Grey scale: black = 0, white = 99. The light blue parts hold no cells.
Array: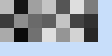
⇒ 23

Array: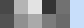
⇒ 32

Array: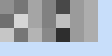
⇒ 43

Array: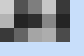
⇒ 70

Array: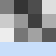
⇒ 79

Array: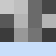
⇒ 34

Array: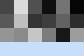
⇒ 34

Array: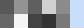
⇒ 40

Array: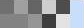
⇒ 51

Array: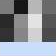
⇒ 16
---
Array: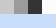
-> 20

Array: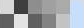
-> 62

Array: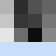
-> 32

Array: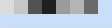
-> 70

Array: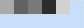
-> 17

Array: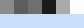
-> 66
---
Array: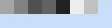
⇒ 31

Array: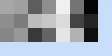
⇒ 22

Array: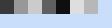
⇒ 79

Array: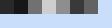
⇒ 44

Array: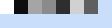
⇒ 64

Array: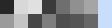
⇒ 27

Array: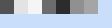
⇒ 95

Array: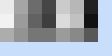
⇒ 46
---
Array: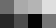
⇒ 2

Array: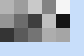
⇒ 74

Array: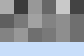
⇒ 55

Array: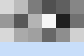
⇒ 12

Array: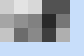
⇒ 16

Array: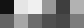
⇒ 28

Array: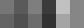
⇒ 64

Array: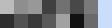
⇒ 7
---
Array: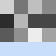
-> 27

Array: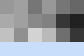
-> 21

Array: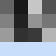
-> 57

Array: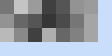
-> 46

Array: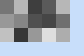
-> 27

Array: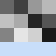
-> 14
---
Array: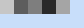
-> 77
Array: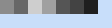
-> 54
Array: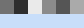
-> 44
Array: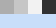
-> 67
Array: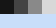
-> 8
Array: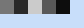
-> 46
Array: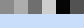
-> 54
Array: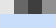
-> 89
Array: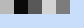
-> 72
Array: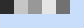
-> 17
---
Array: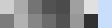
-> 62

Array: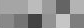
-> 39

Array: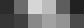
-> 36

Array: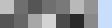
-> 72

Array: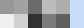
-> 73

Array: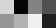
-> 51

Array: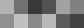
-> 63

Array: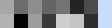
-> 14
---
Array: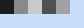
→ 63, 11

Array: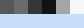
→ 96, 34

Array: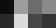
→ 53, 16

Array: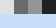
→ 13, 87

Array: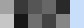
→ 16, 77

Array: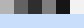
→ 94, 70

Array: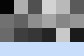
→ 35, 41

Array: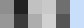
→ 43, 59

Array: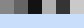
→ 78, 52
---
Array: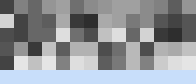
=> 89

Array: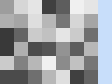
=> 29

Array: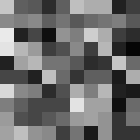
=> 74

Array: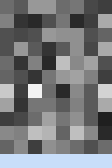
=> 53

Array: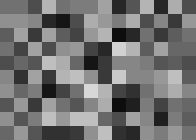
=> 59

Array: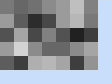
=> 24

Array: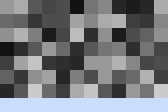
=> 34
